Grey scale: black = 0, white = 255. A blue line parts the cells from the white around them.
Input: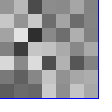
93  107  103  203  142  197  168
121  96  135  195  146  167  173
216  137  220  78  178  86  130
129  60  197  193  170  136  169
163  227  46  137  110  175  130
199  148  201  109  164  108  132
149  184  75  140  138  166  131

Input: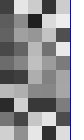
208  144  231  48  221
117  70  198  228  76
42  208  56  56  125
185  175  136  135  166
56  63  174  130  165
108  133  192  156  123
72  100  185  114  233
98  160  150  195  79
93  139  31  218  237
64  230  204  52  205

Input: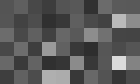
62  97  76  175  172  56  104  83  53  74
104  58  99  48  53  139  56  87  219  131
72  109  62  154  97  56  46  86  75  85
108  73  96  65  103  89  141  113  69  68
85  66  77  48  56  95  74  66  186  140
84  95  72  61  84  88  49  107  90  89

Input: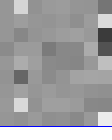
150  146  154  143  145  137  153  236
153  217  146  159  159  155  136  135
150  161  150  155  149  151  146  144
147  102  153  139  148  163  165  164
151  172  159  138  136  134  152  191
139  155  155  123  136  136  171  82
150  135  148  152  157  160  153  59
150  157  150  148  152  143  156  218
150  213  146  154  156  149  148  117

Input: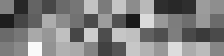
124  138  249  147  177  170  132  65  85  199  178  152  221  172  187  134
106  119  169  151  192  70  205  77  198  192  97  79  126  73  58  74
29  70  95  173  140  114  75  157  81  26  219  153  125  110  153  107
131  39  100  71  106  118  195  123  197  140  185  46  40  46  156  142

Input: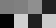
4  208  32  203
125  128  143  33

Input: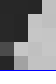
38  162  194  194
75  197  192  198
40  38  198  197
40  38  196  191
39  39  38  192

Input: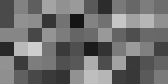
143  96  72  58  51  146  190  182  62  56  90  122
146  59  125  120  80  88  173  77  162  57  82  99
40  185  206  117  58  79  27  51  123  155  128  65
134  134  71  148  124  101  107  153  100  78  105  104
74  145  141  53  115  21  131  113  198  162  182  144
74  130  94  164  145  154  89  44  121  103  125  109
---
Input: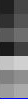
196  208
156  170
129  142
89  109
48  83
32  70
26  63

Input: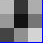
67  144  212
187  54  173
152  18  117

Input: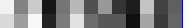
218  158  248  36  123  226  109  88  88  16  166  58  102
241  130  203  22  117  184  80  152  52  29  196  66  96

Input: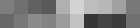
104  120  140  132  155  195  54  68  60  112
126  112  97  89  176  211  189  183  161  120

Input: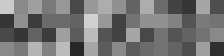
54  145  60  107  107  99  209  152  66  115  145  145  130  84  122  115
202  137  159  122  152  72  152  173  145  99  173  107  66  54  166  78
137  122  180  130  188  39  166  92  137  92  107  115  99  78  159  47
72  54  99  60  159  92  188  84  66  166  72  115  84  99  115  137

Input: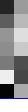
149  222
141  201
93  185
5  170
36  155
122  78
238  70

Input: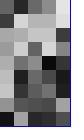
60  213  181  181  221
155  205  99  213  133
168  174  197  197  60
18  162  39  46  79
174  113  140  10  53
147  85  79  73  162
197  53  92  113  31
99  39  105  140  228
189  31  105  73  25

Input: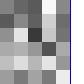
144  228  57  199  115
191  221  183  228  151
170  177  151  83  170
90  136  96  207  109
157  122  163  122  236
130  102  90  248  136

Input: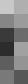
200  175
44  161
134  155
94  148
58  108
121  87
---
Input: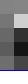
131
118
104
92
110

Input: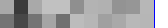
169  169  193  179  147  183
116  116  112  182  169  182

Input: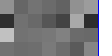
146  115  98  156
47  105  67  45
193  117  129  105
114  110  109  134

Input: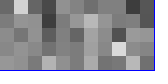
105  101  145  111  128  86
124  145  124  184  124  85
140  146  128  163  81  150
136  137  130  160  218  133
151  122  144  171  120  112

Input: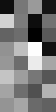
14  154
210  13
99  1
146  254
151  235
196  119
164  80
148  106

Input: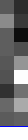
89
139
94
94
87
82
49
104
91

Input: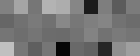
129  118  173  27  91
102  122  136  127  114
117  117  107  131  122
192  95  6  98  143
